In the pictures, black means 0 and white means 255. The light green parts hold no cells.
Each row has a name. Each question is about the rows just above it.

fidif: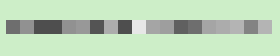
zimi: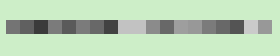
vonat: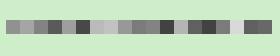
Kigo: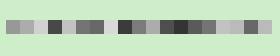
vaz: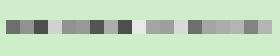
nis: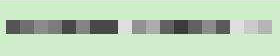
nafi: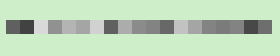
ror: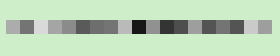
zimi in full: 116; 96; 59; 123; 90; 123; 104; 66; 194; 194; 139; 104; 158; 152; 123; 104; 84; 202; 152
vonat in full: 145; 165; 131; 90; 158; 72; 186; 194; 152; 123; 131; 66; 180; 96; 66; 123; 217; 96; 104
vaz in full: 110; 145; 78; 209; 145; 152; 84; 172; 78; 231; 165; 158; 217; 110; 165; 172; 180; 131; 180

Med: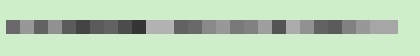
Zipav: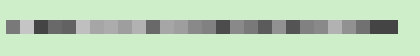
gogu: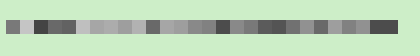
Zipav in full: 121; 197; 68; 105; 98; 191; 166; 172; 158; 178; 105; 166; 158; 137; 129; 76; 137; 121; 91; 145; 84; 129; 137; 178; 145; 113; 68; 68
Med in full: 105; 152; 98; 145; 91; 68; 91; 98; 76; 53; 178; 178; 98; 105; 137; 152; 121; 129; 158; 84; 172; 145; 98; 91; 129; 152; 166; 166
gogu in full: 121; 197; 68; 105; 98; 191; 166; 172; 158; 178; 105; 166; 158; 137; 129; 76; 137; 121; 91; 84; 113; 145; 105; 158; 129; 145; 76; 76

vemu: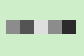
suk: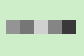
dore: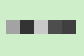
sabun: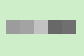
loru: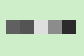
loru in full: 96; 84; 222; 140; 43
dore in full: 163; 51; 200; 77; 63

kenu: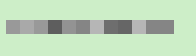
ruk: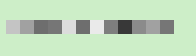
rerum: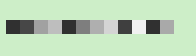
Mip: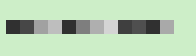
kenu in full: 153; 169; 153; 94; 147; 133; 182; 110; 102; 182; 133; 133
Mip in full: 48; 71; 161; 190; 48; 126; 175; 212; 63; 79; 48; 169
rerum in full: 48; 71; 161; 190; 48; 126; 175; 212; 63; 241; 48; 169
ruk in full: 196; 161; 110; 118; 220; 110; 234; 126; 56; 139; 161; 118

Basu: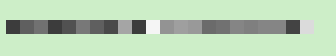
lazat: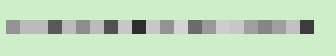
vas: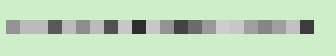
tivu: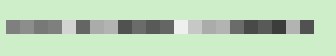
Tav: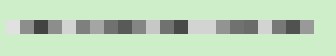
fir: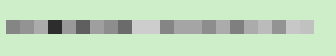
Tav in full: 225; 141; 67; 141; 211; 127; 165; 113; 89; 133; 199; 113; 73; 211; 211; 147; 113; 107; 211; 120; 81; 153
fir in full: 133; 147; 171; 45; 153; 95; 159; 141; 107; 205; 205; 133; 165; 165; 141; 171; 127; 171; 187; 147; 199; 193
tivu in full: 127; 141; 120; 127; 211; 101; 171; 179; 81; 107; 89; 101; 239; 199; 171; 179; 107; 73; 89; 60; 179; 81

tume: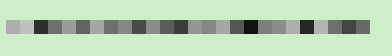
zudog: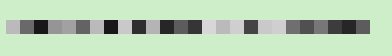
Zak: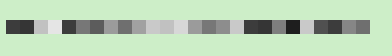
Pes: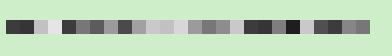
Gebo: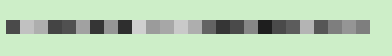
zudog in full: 186; 105; 24; 149; 161; 99; 186; 24; 201; 46; 180; 38; 92; 53; 215; 186; 207; 68; 201; 207; 111; 80; 119; 60; 38; 92
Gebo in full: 74; 193; 174; 68; 80; 161; 53; 149; 46; 207; 155; 167; 201; 174; 99; 53; 74; 134; 30; 74; 92; 180; 86; 126; 149; 126

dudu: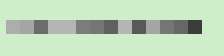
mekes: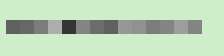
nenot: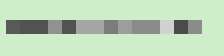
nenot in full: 89; 82; 82; 145; 82; 165; 165; 124; 157; 139; 139; 209; 75; 139
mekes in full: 96; 103; 124; 173; 53; 132; 109; 96; 151; 145; 124; 132; 157; 132

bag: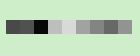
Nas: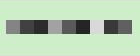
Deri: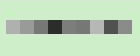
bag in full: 73; 81; 8; 190; 217; 162; 132; 104; 147
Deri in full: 176; 154; 119; 44; 125; 119; 183; 81; 139
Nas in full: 132; 65; 44; 162; 89; 37; 217; 57; 96

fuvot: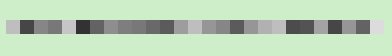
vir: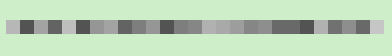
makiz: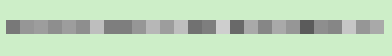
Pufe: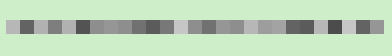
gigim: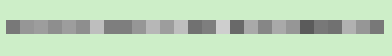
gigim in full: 120; 150; 157; 142; 157; 142; 190; 126; 126; 150; 183; 157; 190; 113; 126; 206; 105; 169; 134; 169; 150; 91; 120; 113; 177; 150; 120
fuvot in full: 190; 70; 134; 120; 198; 50; 99; 142; 126; 120; 105; 91; 157; 190; 150; 134; 91; 150; 177; 190; 76; 83; 163; 70; 150; 99; 220
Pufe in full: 183; 99; 177; 126; 177; 83; 142; 150; 142; 113; 91; 120; 198; 142; 113; 150; 142; 183; 157; 163; 99; 91; 183; 76; 198; 99; 150

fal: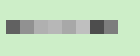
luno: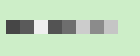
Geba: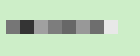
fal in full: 97; 145; 176; 183; 168; 191; 77; 125
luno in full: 70; 90; 239; 83; 110; 204; 139; 197

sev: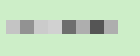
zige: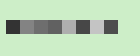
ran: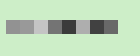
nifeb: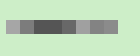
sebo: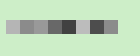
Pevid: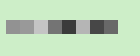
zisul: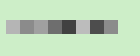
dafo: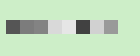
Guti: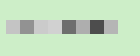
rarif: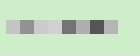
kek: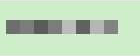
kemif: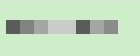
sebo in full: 181; 139; 153; 104; 65; 188; 77; 139
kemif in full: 91; 131; 166; 203; 203; 91; 166; 139
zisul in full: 181; 139; 160; 110; 65; 188; 77; 139

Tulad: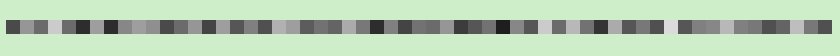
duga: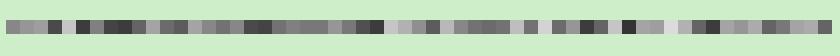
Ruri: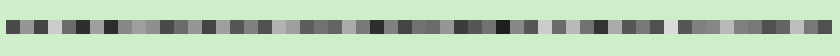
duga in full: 135; 150; 158; 74; 197; 60; 128; 68; 60; 100; 164; 107; 92; 164; 135; 114; 135; 74; 68; 114; 128; 120; 120; 150; 120; 80; 60; 197; 177; 143; 92; 184; 135; 114; 107; 114; 190; 114; 211; 107; 150; 60; 100; 197; 52; 164; 158; 219; 177; 100; 60; 164; 150; 171; 100; 120; 164; 171; 100
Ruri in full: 74; 150; 68; 203; 107; 45; 158; 45; 135; 158; 143; 74; 107; 150; 68; 158; 86; 128; 80; 177; 158; 92; 114; 100; 171; 120; 45; 128; 68; 114; 107; 150; 60; 86; 114; 30; 135; 86; 203; 107; 184; 114; 52; 171; 86; 120; 80; 219; 86; 128; 135; 184; 128; 120; 80; 100; 190; 120; 80
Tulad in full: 74; 150; 107; 203; 107; 45; 158; 45; 135; 158; 143; 74; 107; 150; 68; 158; 86; 128; 80; 177; 158; 92; 114; 100; 171; 120; 45; 128; 68; 114; 107; 150; 60; 86; 114; 30; 135; 86; 203; 107; 184; 114; 52; 171; 86; 120; 80; 219; 86; 128; 135; 184; 128; 120; 80; 100; 190; 120; 80

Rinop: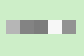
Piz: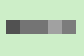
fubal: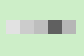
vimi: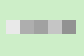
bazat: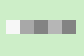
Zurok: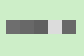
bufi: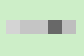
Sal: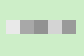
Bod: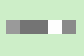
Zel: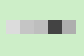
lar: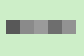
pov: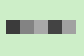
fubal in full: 226; 204; 190; 96; 182
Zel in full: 220; 197; 190; 67; 174

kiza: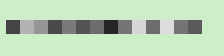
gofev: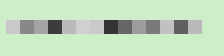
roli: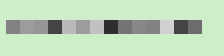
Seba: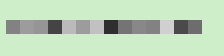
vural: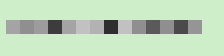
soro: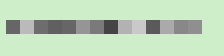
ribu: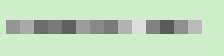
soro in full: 102; 186; 109; 96; 102; 149; 122; 68; 178; 201; 90; 170; 136; 143
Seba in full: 130; 156; 149; 68; 186; 156; 193; 46; 116; 136; 130; 208; 74; 109

